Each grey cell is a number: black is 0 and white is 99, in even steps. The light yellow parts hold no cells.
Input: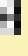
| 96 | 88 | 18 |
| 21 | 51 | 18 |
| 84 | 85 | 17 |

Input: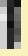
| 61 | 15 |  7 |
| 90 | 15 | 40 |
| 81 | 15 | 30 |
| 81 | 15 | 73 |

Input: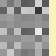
| 60 | 46 | 59 | 35 | 37 | 81 | 34 |
| 59 | 61 | 55 | 52 | 53 | 57 | 50 |
| 75 | 49 | 74 | 37 | 39 | 91 | 35 |
| 72 | 52 | 73 | 57 | 57 | 70 | 57 |

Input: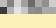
| 73 | 51 | 82 | 62 | 41 | 66 | 56 | 80 |

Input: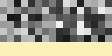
| 75 | 66 | 11 | 76 | 19 | 47 | 31 | 47 | 25 | 86 | 75 | 13 | 70 | 66 | 76 | 27 |
| 77 |  9 | 11 | 82 | 17 | 12 | 49 | 54 | 32 | 37 | 33 | 54 | 19 | 18 | 20 | 52 |
| 77 | 60 | 76 | 83 | 21 | 63 | 43 | 53 | 18 | 21 | 45 | 92 | 87 | 30 | 32 | 20 |

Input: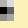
| 69 | 85 |
| 55 | 65 |
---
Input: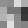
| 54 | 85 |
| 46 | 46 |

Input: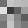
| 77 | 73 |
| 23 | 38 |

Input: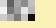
| 38 | 65 |
| 47 | 61 |

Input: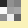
| 56 | 50 |
| 62 | 65 |

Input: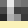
| 91 | 49 |
| 74 | 24 |

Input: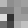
| 55 | 59 |
| 49 | 61 |
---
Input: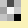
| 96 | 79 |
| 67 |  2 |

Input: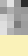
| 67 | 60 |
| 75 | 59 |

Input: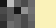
| 35 |  8 |
| 35 | 38 |

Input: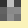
| 53 | 54 |
| 55 | 45 |

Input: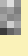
| 61 | 49 |
| 52 | 55 |

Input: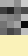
| 14 | 38 |
| 51 | 47 |

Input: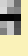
| 54 | 51 |
|  1 |  3 |

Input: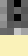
| 29 | 40 |
| 28 |  2 |

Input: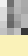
| 55 | 70 |
| 43 | 64 |
